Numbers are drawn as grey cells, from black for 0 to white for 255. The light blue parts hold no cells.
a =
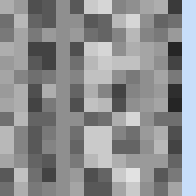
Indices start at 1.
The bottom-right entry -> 165
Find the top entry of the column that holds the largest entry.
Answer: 143
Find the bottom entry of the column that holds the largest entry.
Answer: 202
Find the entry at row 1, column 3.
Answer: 79
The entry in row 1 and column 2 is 154
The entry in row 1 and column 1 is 174
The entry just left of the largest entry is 202
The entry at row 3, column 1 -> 121
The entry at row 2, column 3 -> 100
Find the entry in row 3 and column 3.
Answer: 121
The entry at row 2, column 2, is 184
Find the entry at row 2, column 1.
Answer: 111
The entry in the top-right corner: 58
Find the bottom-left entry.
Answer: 111

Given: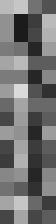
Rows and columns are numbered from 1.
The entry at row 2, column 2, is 27
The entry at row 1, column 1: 186
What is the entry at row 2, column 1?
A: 145
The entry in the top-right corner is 82
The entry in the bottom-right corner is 93
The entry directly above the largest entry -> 123
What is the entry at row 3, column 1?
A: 145
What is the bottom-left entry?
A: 70
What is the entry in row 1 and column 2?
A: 198
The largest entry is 218
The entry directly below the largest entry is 165
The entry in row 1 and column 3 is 114
